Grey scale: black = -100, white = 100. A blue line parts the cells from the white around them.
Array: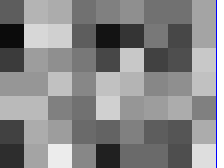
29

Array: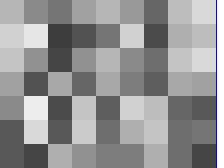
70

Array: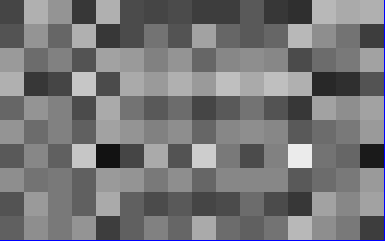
38

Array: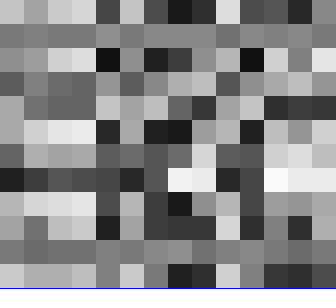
6

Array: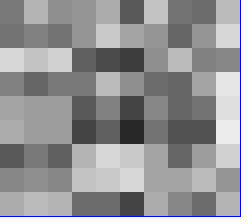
47

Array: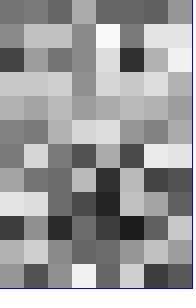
18

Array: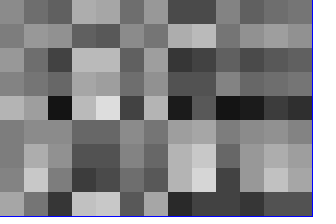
-8

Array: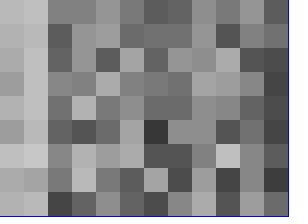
-28

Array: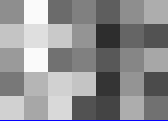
36
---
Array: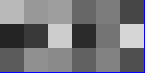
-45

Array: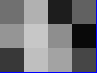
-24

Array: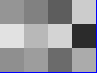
60

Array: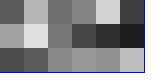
-51

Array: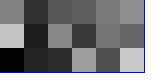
12

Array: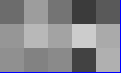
-30

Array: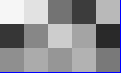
45

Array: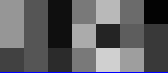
-98

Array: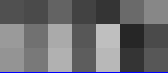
6
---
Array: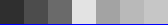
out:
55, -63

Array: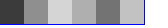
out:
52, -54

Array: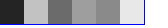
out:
82, -72

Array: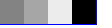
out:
-100, 3

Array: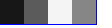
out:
5, -82

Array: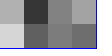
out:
28, 68

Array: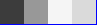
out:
71, -53

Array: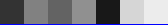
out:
85, -60
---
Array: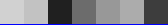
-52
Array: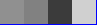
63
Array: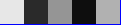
39
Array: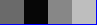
49
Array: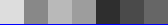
-20
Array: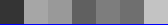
53
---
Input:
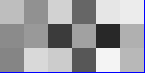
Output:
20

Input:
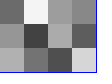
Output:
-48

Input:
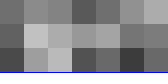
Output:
51

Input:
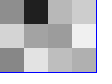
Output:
28

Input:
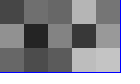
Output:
-72

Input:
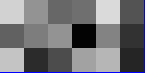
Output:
-2
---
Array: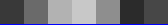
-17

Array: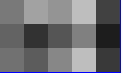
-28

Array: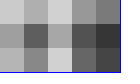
7

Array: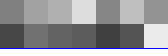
-11

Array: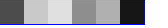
58

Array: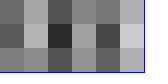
10
